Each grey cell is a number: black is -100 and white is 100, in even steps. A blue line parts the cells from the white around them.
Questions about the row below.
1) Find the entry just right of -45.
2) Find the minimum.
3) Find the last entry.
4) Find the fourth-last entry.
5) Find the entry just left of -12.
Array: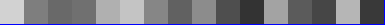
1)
43
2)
-60
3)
-55
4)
-29
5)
-18

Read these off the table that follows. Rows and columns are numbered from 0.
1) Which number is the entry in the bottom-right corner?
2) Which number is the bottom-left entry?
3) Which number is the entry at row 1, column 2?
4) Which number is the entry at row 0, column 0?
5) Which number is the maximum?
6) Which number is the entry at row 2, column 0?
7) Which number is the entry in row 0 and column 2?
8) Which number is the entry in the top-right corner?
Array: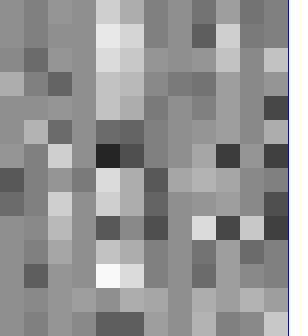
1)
57
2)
12
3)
12
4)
12
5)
95
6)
7
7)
18
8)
1

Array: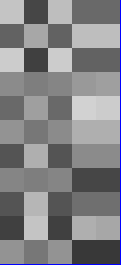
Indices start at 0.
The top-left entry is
54
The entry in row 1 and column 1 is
31
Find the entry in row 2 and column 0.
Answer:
60
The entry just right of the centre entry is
37
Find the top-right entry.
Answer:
-18
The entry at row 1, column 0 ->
-23
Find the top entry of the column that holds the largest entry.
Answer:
-18
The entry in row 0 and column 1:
-45
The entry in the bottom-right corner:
-56
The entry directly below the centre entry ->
-34
